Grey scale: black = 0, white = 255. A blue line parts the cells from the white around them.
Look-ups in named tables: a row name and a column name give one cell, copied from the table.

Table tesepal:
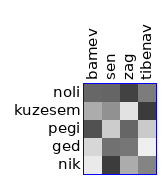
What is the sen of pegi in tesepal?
204
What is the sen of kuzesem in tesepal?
145
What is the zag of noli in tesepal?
66
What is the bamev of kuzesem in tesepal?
172
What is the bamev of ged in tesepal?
215
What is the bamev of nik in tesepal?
234
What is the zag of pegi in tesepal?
102
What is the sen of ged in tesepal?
113
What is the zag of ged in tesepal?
118
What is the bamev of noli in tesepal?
103
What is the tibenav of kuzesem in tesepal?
59
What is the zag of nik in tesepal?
172
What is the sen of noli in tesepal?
101
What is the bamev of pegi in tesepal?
81
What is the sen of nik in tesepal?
60

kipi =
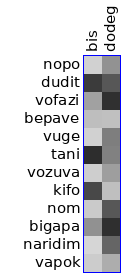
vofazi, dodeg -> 48
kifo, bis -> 72
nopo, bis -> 209
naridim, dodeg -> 101
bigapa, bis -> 145
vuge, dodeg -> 126
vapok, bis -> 204
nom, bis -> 202
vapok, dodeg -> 173
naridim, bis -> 214
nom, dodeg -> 87
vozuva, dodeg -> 158
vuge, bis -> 209
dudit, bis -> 59
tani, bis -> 45
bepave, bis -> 190
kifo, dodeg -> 191
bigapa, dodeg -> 47
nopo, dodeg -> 146

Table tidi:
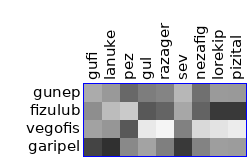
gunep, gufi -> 171
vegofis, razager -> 245
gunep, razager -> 132
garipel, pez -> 137
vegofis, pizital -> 236
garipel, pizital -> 156
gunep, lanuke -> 153
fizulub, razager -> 100
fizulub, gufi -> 142
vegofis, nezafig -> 217
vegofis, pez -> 88
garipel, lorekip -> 158
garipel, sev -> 57
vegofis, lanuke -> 150
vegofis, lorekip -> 227
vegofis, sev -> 129
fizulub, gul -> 88
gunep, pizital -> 153
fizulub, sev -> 167

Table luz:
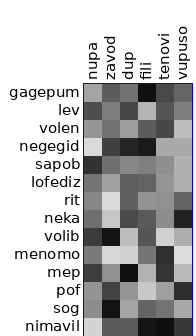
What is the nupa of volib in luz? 60
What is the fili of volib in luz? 85
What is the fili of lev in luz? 179
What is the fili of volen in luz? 93
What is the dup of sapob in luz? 136
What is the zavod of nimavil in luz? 90
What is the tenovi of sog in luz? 115
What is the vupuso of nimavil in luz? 55
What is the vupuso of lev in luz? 126
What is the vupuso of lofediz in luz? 176
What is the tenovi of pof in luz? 159
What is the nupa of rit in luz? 135
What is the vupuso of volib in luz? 174
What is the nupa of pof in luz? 148
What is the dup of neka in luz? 74
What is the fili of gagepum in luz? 17
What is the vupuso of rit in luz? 100
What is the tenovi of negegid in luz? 169

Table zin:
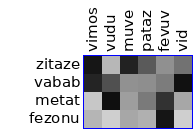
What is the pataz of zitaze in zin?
90
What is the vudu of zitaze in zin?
183
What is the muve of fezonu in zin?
167
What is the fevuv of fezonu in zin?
21
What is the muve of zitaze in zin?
34
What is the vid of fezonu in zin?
207
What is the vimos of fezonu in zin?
181
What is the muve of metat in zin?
158
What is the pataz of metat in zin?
122
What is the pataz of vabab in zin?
142
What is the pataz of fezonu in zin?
176
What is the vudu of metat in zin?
15
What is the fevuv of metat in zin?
50
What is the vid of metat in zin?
167
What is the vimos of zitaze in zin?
22
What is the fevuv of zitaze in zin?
144
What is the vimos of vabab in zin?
36

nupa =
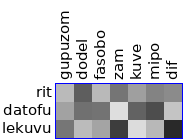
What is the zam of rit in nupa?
117
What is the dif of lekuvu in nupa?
41
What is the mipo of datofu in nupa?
77
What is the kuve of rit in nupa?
159
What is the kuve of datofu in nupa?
98
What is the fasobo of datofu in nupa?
115
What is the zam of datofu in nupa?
222
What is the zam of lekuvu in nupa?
61
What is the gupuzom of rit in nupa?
186
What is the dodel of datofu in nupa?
112
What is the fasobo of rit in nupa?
185
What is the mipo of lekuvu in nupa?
184
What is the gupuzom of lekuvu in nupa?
118
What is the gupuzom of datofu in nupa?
162
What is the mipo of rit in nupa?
131
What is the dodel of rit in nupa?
94
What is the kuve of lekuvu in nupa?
220
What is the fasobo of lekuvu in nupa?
164
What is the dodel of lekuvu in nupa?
187
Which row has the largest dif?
datofu

